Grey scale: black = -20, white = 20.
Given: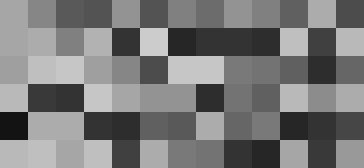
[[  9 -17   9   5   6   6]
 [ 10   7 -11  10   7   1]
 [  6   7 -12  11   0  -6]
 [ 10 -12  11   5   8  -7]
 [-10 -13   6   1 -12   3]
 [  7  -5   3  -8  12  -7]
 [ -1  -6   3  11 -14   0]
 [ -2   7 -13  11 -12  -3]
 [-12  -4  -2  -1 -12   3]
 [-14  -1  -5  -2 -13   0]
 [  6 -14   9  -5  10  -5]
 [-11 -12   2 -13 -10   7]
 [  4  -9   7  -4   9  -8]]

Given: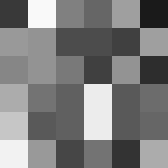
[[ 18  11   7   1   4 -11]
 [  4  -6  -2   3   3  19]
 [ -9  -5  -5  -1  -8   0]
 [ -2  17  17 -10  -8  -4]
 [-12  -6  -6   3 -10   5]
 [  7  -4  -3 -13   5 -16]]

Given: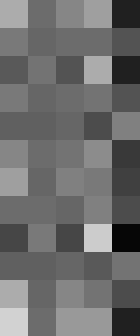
[[ 13   7  -5  -9  -3   5   1  -5  -1  -6  -1   7]
 [ -3  -4  -5  -1  -3  -4  -3  -5  -4  -2  -4  -3]
 [  4   1  -4  -9  -4   0  -2  -4  -3  -7  -3   1]
 [  4  -2  -6  12   0  -1   2  -8  -2   7  -3   5]
 [-15  -8  -2 -19  -8 -10 -11   0  -7 -15  -7 -15]]

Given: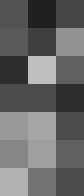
[[  8   1   4  -8 -13  -6  -7]
 [ -2   5   6  -8  10 -10 -15]
 [ -8  -5  -8 -13  -5   3  -9]]

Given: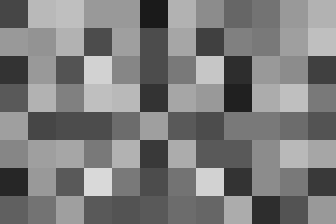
[[ -5 -14   1   5  -6 -12   4  -9]
 [ -2   4   5  -9   8   4   3   9]
 [  5  -6   6  -8   0  -7   8  10]
 [ -6  14  -1  -8  10  13  -8   4]
 [ -7  -1   8  -3   9   1   5   4]
 [ -6  -8 -11   5 -12  -8  -8 -16]
 [ -3  -2   7  -6   6  -1   6   8]
 [ -4  13  -6  -8   4  11 -10   2]
 [  7 -12  -6  -1 -15 -13   0  -4]
 [-13   2   2  -1   7   4  -1  -2]
 [ -7  -1   9  -3  10   2   5   4]
 [  4 -11   6  -7  -1 -10  10   8]]

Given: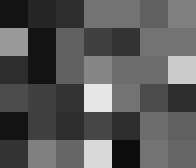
[[-12 -17  -8 -13   4 -17]
 [  0 -10 -10 -17 -17 -14]
 [ -4 -13 -12  -5  -5 -13]
 [ 14  -9  16   1 -10  -2]
 [-18 -13  -2  -3 -12  -2]
 [ -2  -3  -8  -3  -2  -5]
 [ -4  -5 -13  12  -2   0]]

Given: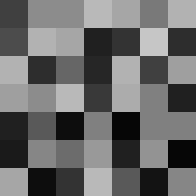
[[  6 -16 -15   5   8  -8 -10]
 [-18   1  -6   2 -13   8   2]
 [-12  -3 -18   9  -4   6   2]
 [  9   4   0 -11 -14 -15   9]
 [ -6 -15 -19   7   8 -12   6]
 [-17   3   0   0 -10  11  -1]
 [  1 -19   0 -15   5 -13   8]]
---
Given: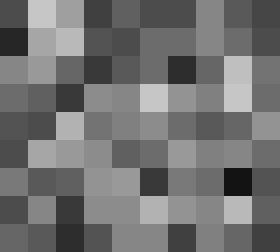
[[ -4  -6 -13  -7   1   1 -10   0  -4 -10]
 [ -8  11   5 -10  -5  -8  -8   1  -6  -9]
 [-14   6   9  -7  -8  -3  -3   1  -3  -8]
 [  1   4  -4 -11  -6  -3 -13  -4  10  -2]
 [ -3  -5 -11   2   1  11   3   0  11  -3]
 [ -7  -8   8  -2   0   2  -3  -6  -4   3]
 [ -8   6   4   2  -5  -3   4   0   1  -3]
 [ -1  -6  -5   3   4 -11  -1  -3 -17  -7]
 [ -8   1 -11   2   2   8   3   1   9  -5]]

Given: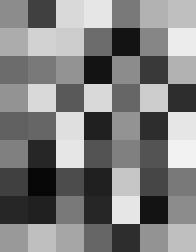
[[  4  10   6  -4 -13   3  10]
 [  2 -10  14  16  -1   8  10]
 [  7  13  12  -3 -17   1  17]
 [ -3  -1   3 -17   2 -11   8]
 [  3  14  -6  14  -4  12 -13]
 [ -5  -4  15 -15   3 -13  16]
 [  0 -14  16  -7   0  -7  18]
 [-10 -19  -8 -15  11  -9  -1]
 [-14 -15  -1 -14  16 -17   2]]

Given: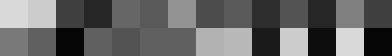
[[ -1  -5 -19  -5  -7  -5  -5   8   9 -16  12 -18  14 -19]
 [ 14  12 -10 -14  -4  -6   3  -8  -6 -13  -7 -14   0 -10]]

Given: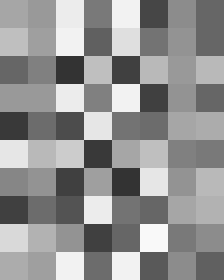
[[  7   5  18  -3  18  -6   2  -5]
 [  6   4  17  -1  18  -9   2  -4]
 [ 10   5  18  -5  15  -2   3  -4]
 [ -4   0 -12  10 -10   9   4   9]
 [  4   4  17   0  18 -10   3  -4]
 [-11  -3  -8  16  -2  -3   6   7]
 [ 16   9  12 -11   6  10   0  -1]
 [  1   3 -10   5 -12  16   3   9]
 [-10  -3  -7  17  -2  -4   6   8]
 [ 14   8   3 -10  -4  19  -1   2]]

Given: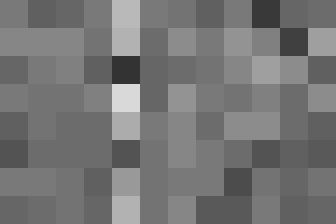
[[ -4  -3  -2  -4   8  -2   1  -6  -6  -1  -5  -4]
 [ -1  -5  -4  -1   9  -1  -2  -5  -1 -11  -4  -3]
 [  1   1   1  -2   8  -3   2  -1   3   0 -10   5]
 [ -4  -1   0  -5 -12  -4  -3  -2   1   5   2  -5]
 [ -1  -2  -2   0  14  -4   3  -1  -2   0  -3   2]
 [ -5  -2  -3  -3   7  -1   1  -3   2   2  -3  -5]
 [ -7  -3  -3  -3  -7  -2   1  -1  -3  -7  -5  -6]
 [ -1  -1  -2  -5   4  -2  -1  -1  -8  -2  -4  -2]]

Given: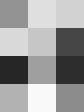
[[  8  19   2]
 [  3  15  13]
 [ 14  11  -9]
 [-14   5 -13]]
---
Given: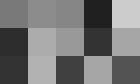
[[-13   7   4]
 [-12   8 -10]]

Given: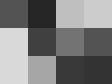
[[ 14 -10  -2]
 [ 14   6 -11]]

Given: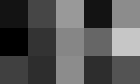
[[-20 -12   1]
 [-10 -13   2]]

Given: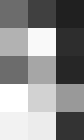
[[  8  19 -13]
 [ -3   6 -14]]

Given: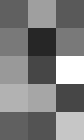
[[ -1 -14  -1]
 [  4  -9  20]]

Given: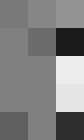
[[  0  -3 -16]
 [  0   0  17]]

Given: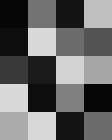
[[-18  14  -3]
 [-11 -16  13]]

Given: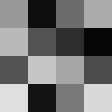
[[  9  -7 -13]
 [ -7  11   6]]
